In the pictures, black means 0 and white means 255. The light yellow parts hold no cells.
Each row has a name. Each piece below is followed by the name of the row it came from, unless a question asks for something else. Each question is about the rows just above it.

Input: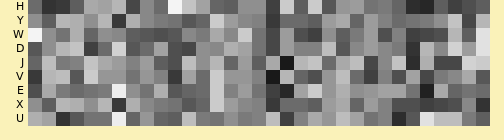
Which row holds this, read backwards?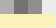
E
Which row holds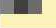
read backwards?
V
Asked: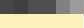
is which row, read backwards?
X
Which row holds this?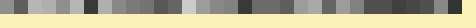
X
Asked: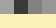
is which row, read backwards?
V

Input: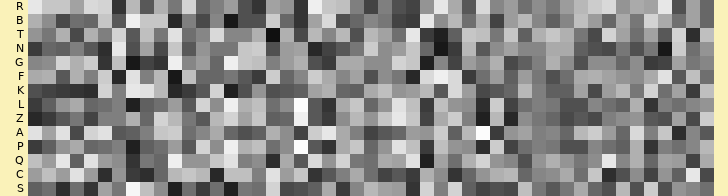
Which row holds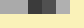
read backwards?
G
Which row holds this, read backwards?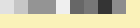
Q
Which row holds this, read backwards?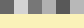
R

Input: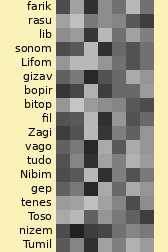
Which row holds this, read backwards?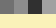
farik
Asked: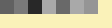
gep

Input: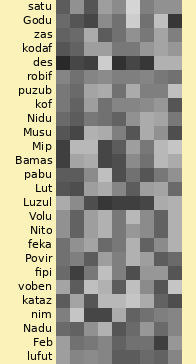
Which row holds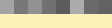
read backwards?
zas
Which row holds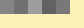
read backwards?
kof
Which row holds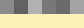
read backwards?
feka
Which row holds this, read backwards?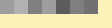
Povir
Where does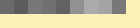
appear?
Nidu

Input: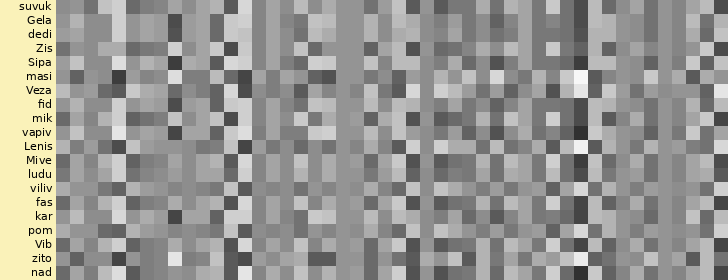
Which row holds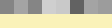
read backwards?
fid
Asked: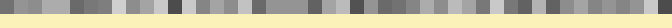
Zis
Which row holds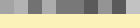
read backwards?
suvuk
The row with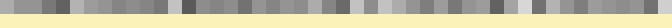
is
viliv
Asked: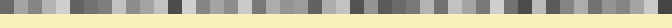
mik
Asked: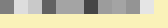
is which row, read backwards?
vapiv
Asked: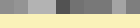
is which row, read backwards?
dedi

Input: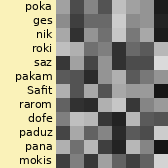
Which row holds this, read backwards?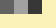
mokis
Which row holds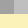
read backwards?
poka
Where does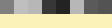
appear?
dofe
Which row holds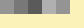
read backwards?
pakam
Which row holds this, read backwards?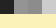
ges
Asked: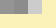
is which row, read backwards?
ges
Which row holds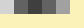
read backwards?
mokis

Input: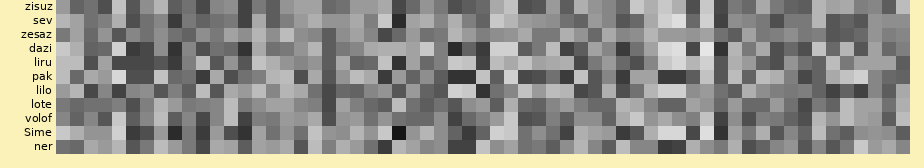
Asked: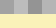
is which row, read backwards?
volof
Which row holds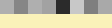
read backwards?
sev
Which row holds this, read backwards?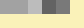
lote
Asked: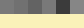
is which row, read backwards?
sev
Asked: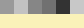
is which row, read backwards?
lilo
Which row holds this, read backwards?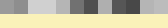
lilo
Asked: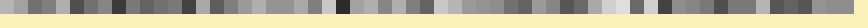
sev

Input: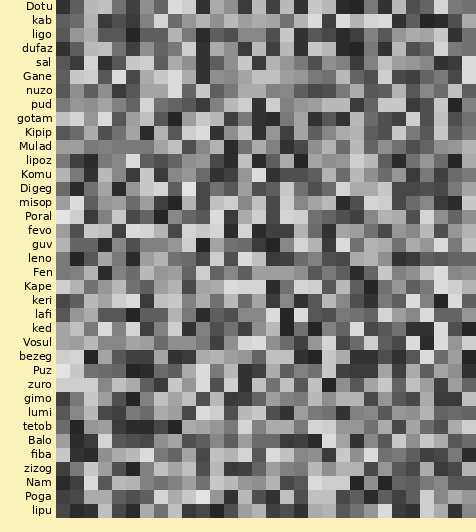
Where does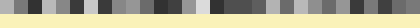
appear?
Komu
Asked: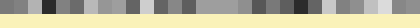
Fen

